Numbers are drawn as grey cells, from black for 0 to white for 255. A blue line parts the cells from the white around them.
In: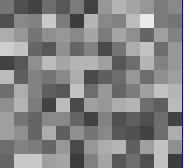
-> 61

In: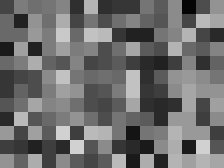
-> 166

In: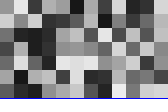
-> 214

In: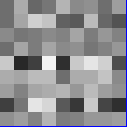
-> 158

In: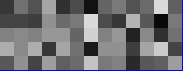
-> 158

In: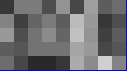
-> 131

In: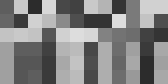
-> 168
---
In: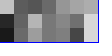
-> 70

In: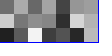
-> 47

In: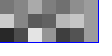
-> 76

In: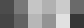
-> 76

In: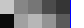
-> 75

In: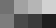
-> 73
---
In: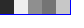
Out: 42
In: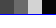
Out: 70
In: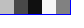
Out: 191
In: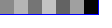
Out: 138
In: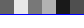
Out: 99
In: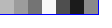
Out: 185
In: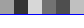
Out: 160
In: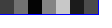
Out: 62
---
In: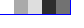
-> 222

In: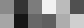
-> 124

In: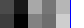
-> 168

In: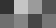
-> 155

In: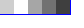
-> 166

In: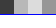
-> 220
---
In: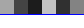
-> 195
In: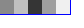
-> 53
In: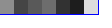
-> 50
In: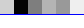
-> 180
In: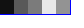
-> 123
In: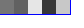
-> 230
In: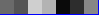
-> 10
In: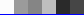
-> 190
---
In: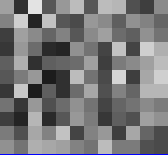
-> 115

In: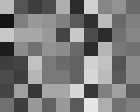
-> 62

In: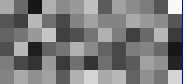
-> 169

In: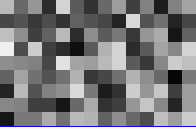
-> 121

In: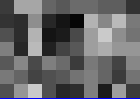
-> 150

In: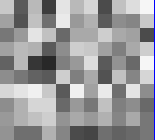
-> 111

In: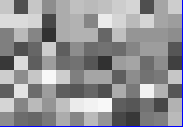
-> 108
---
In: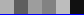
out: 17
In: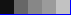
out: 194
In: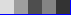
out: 51
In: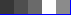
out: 139
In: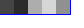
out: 144
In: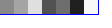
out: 248
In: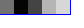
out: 215
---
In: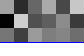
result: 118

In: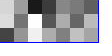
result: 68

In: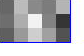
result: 95

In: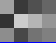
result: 141

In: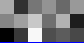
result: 1

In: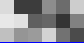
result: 192

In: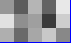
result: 175

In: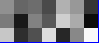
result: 199

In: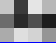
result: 171
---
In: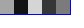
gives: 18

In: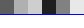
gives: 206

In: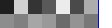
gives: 153

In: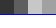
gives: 52

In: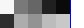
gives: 173

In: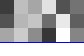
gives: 140

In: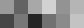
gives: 37

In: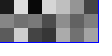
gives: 54
